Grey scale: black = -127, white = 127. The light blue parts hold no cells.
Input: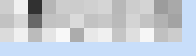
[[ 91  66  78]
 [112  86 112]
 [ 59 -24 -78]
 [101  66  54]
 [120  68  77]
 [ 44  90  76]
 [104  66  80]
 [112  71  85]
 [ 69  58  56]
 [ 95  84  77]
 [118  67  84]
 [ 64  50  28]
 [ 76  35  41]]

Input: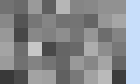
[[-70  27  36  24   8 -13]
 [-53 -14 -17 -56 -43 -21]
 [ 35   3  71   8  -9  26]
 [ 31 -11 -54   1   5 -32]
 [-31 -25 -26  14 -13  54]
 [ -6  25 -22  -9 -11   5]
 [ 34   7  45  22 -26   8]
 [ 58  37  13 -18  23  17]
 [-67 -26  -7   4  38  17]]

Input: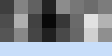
[[ -42  -50  -65]
 [   8   47    3]
 [ -58  -62  -30]
 [ -95 -119  -92]
 [ -54  -72   12]
 [ -24  -21   -8]
 [  80   97  -19]
 [  15   51   -3]]

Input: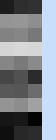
[[-112 -105   20  -39  -57    6   85    2   21  -99]
 [ -87 -103   13  -41  -46   -6   88    6   22  -81]
 [ -83 -124   33  -19  -84   10   86   -7   14  -78]]

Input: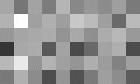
[[ -6  56 -74  23  50  39]
 [ 48 105  40  37 126  -9]
 [ 12  20  44  41  32  35]
 [-49  51 -38  44  47  -3]
 [ 20  32  35  19  30  53]
 [-45  21 -53  40  72   8]
 [ -5  46 -22  15  59  22]
 [ 31  28  35  44  31  12]
 [ 13   2  47  56 -21  31]
 [-35  32 -51  25  58  -5]]

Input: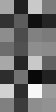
[[   0   81  -82   40  -18   13  -77   40]
 [ -67  -82  -13  -89  -46  -51  -35  -95]
 [  14  119 -118   73   14    1 -111   73]
 [  18   26  -94  -30   11   -4  -90   -4]]

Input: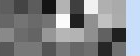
[[ -39    9  -25  -33]
 [  -7  -19  -11  -59]
 [  -7  -27  -21  -35]
 [ -42   23  -12 -107]
 [  -8   54  123   51]
 [ -25   51  -96  -64]
 [ -17   15   16  113]
 [ -89  -30   65   48]
 [ -16  -95   44   42]]
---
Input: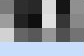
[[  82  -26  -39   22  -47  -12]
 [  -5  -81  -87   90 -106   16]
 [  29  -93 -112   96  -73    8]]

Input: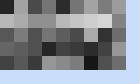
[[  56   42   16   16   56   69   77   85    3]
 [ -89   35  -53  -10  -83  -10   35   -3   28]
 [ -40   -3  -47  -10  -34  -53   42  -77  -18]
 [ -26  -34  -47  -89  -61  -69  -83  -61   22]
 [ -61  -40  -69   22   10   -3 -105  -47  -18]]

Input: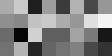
[[  43   74  -97   29  -68   51  -54   23]
 [ -13   51  -91  -26  -13    1  -54  -76]
 [  15    8   66   74   43   23   95  116]
 [ -20 -122   81  -32  -32   36   -5 -104]]

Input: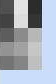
[[-47  99 -83]
 [-61  92 -75]
 [ 19  34  70]
 [-34  11  55]
 [-11   4  63]]

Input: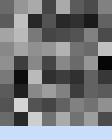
[[ -44   85  -44  -58  -29    1  -13   16]
 [ -36   64  -87  -44  -87  -79 -101  -29]
 [  36   58   -6  -58  -52  -44    1  -52]
 [   8   36   16   22   50  -13  -21   64]
 [ -21   22   42  -58   42  -36  -52    1]
 [  16  -66    8  -58    8  -21   22 -121]
 [ -21  -87   78  -13   42  -13   29  -52]
 [ -36  -95    8   29    1  -66  -29  -36]
 [  -6 -114   58  -79  -66  -79  -29  -72]]

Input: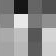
[[   8  104   -6   15]
 [  42   63  -41   84]
 [  36   56  -34   76]
 [ -12 -105  -26  -48]]
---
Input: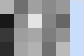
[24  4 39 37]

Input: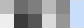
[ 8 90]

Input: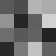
[ 43 -31 -38 -86]

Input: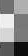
[ 47 110]

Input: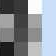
[124 -62   3]

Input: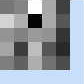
[-63  42  26 -66  -1]

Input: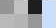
[-97  52]

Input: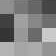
[-57   7  24  51]
